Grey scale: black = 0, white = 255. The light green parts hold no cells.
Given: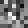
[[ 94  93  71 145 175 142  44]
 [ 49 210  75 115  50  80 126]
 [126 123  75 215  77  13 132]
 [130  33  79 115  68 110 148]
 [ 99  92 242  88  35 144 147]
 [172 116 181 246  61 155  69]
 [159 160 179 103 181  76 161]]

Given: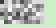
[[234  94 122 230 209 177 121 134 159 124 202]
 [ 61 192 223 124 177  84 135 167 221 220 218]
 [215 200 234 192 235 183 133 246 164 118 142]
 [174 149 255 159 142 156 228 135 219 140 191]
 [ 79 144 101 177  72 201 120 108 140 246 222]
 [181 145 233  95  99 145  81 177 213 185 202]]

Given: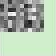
[[190 145  55  95 178 110 140 232 150 111 149]
 [150 153  60 145 121 106 148 201 167 162 202]
 [ 53 156 142 114 135 194  45  92 167 121 118]
 [ 77 158  46  52 144 102 123 189 233 141 125]
 [163 159 229 238 125 185  85 156 117 109 165]
 [ 98 144  74  86 136 130 104 196 231 131 145]
 [113 102 203 116 142 168  63  33 130 155  84]
 [129  99 193 110 151 175  55  59 132 161  71]]

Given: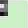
[[ 15  60]
 [ 72  87]
 [224 127]
 [120 118]]

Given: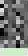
[[159  82 124 119   6 112 107]
 [203  86  91  52 169 104 102]
 [ 12 174  97 143 134 133  89]
 [222  73 105  60 103 102  99]
 [172  56 119 104   6  99 109]
 [  3  77  96  96 166  58 108]
 [130 170  88  77 199 144  88]
 [167  38 102  52 120  52 116]
 [ 10  95 115 149  21  87 115]
 [  3  38 108 104 104  52 117]
 [ 62  66  88  69 211  61 108]
 [107 182 112 154  39 163  88]]

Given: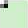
[[111  11]
 [250 153]]

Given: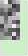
[[151 164 172  68 132]
 [186 234  78 152 184]
 [162 177 168  55  90]
 [110 148  98 109  89]
 [ 93 102  57 148 206]
 [181 104 186 192 188]
 [179 131 178 109  76]
 [ 69 174 175 235 158]
 [109 148  92  88  74]
 [152 107  97 223  89]]

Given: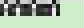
[[ 31 214  31  47 218  58  53  46 190  43  40  51  44 236  24]
 [206  60 203 197  47 202 206 180  39 204 200 203 217  24 187]
 [ 57 253  70  37 115  52  25  55 241  44  39  27  27 157  33]
 [ 57 145  44  90 245  77  56  61 156  50  60  87  58 231  42]]

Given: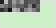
[[ 46  81  16 178 160  68 133 162 126  90]
 [ 35 192  84 153 117 157  78  92  95  83]
 [133 109  81 124  94  99  76 131  49 102]]
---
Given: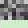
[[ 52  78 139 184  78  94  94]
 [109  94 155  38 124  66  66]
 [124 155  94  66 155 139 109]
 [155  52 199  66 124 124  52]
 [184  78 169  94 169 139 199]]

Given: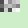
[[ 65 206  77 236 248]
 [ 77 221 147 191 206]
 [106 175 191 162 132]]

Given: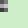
[[ 60 103]
 [ 87 128]
 [170 199]]

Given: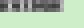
[[ 62  74 199  62  62 184  74 184  74  74  74  89  74  62  74 184]
 [ 89 118 172 130 102 172 118 160 102 130 130  89 102 102 118 172]
 [102 118 160 118 118 172 102 172  89 130 102 102 118 102 118 172]]

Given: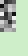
[[ 17 125 197 170]
 [ 82  57 110 240]
 [ 96 182 182 156]
 [141 110 211 182]
 [170 141 125 227]
 [197  44  70  96]
 [211 156  44 141]
 [240  44 125  17]]

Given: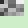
[[ 45 175 115 115 240 240]
 [ 71 131 161 147 175 187]
 [147  87 187 187 131 115]
 [199 199 100 100 161 147]]
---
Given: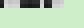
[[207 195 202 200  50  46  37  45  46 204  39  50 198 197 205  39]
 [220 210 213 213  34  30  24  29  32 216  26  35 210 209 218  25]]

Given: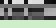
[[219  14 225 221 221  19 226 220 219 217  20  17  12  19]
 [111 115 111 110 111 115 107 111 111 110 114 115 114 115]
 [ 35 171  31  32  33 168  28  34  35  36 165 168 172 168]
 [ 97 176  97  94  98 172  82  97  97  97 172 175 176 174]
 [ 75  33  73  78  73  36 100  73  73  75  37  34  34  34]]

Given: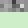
[[162 152  63 146 150 144 156]
 [173 165  98 108 212 145 124]
 [164 142 127 152 111 143 154]]

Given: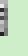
[[180 182]
 [166 233]
 [110  46]
 [126 195]
 [109  77]
 [141 197]
 [142 164]
 [120 176]
 [122  34]]

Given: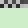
[[ 71 186  75 188  70  79 195]
 [194  42 183  48 185 193  42]]

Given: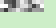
[[102  89  68 167 233 188 112 216 238 215 224]
 [252 120  71 164 219 223 160  64 138 251 255]
 [ 58 157 180 229 178 139  98 158 156 144 136]]

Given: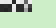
[[230 232  39 239 230 102 238 233]
 [ 45  39 234  41  47 205  66  41]
 [ 35  45 229  43  42 160  43  41]]

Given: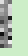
[[146 115 222]
 [134 220 140]
 [141 212 181]
 [136 212 153]
 [123  29 114]
 [119 172  67]
 [136 221 152]
 [142  90 209]
 [111 185  16]
 [121  22 101]
 [137 236 153]
 [118 139  65]]
